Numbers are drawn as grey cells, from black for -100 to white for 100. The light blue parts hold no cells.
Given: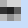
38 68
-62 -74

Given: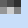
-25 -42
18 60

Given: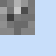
-13 0
29 -9

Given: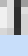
44 74
88 74

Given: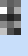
-1 -26
99 -33

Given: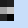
-79 -74
28 54

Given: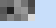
-14 -18
-34 -75

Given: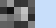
-18 22
-65 -87

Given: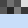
-46 -11
-32 -71
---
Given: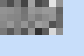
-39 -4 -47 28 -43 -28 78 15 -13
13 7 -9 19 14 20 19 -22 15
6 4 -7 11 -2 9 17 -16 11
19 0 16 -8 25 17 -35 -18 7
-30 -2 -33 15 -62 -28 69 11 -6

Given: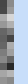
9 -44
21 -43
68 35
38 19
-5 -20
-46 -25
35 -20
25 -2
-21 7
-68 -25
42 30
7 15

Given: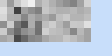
21 56 75 88 37 52 38 24 13 3 27 65 61
43 -50 26 12 0 55 46 38 39 44 36 42 74
37 35 6 35 22 34 21 50 58 41 41 49 68
60 -6 -31 36 -10 49 61 43 24 58 56 76 12
10 -16 11 22 -11 62 50 47 37 7 44 27 59
38 -42 -19 4 9 30 41 43 55 48 37 27 29

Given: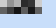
15 39 -66 -58 61 61
-51 -84 -28 -81 -24 -24

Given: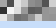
-38 78 58 11 4 -35 62 30
92 73 20 -28 -24 17 21 -61
34 -13 -7 18 59 18 16 80

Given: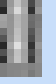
20 52 28 -42 7 -44
28 70 35 -61 18 -69
15 41 28 -14 -5 28
16 43 28 -17 -2 24
16 49 28 -31 4 -12
19 52 27 -40 7 -33
32 76 34 -60 19 -69
16 51 27 -41 8 -35
20 54 29 -53 11 -64
5 5 7 2 7 -1
4 6 10 -4 6 -2

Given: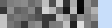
-1 4 9 -15 -2 49 -38 60 -61 33 -94 14 -17 -22
12 -25 -16 4 -42 64 42 -15 -83 48 -96 6 39 -58
-16 -5 -11 -23 -36 -55 -57 47 25 -44 11 -3 16 53
-7 -20 -55 0 11 -57 -4 -1 49 -73 73 0 -26 54

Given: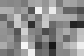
5 8 -4 28 32 17 43 -3 30 27 13 8
36 14 24 -34 90 25 84 26 -22 -20 -39 37
21 59 -8 26 -5 53 33 36 34 31 -6 -20
-22 55 30 -63 8 58 -17 2 8 -73 -66 20
7 -34 64 5 -1 -41 -25 18 34 11 49 15
19 -20 38 16 -16 16 -21 21 -20 13 54 13
11 -4 94 34 -49 -16 -82 8 36 51 87 35
-19 3 28 87 -18 -10 -56 7 5 26 60 -6

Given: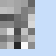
35 29 24 -21 32
46 29 -1 9 50
-36 -13 -1 59 -40
7 -15 -12 69 5
74 -42 52 -9 34
15 -21 24 48 -6
55 -71 96 9 22
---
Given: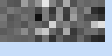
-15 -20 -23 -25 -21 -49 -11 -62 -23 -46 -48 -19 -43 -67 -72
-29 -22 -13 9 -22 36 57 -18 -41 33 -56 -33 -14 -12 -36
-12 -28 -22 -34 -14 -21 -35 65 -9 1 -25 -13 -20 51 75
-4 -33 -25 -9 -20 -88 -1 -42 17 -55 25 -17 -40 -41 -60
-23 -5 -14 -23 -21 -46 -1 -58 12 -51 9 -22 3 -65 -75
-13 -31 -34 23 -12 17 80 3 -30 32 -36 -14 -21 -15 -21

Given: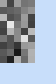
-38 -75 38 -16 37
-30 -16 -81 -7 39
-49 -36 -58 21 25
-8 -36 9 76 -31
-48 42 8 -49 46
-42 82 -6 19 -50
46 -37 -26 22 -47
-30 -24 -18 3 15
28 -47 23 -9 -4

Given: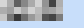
56 -7 -56 -14 20 41 -34 -46 -3
36 25 58 35 64 47 22 29 45
68 36 -25 6 33 65 15 -47 37

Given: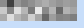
33 73 42 28 62 31 -18 23 3 6 -1
58 6 74 43 -4 83 8 41 -18 40 29
10 -50 17 3 13 26 36 25 16 24 20

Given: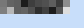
-1 43 -26 -22 -37 -64 -50 -78 -34 73
-7 -22 -26 -78 -51 -42 -37 -26 -54 10

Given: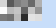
-4 -11 46 -66 78 74
98 45 54 -22 55 16
67 -30 -1 10 -18 39
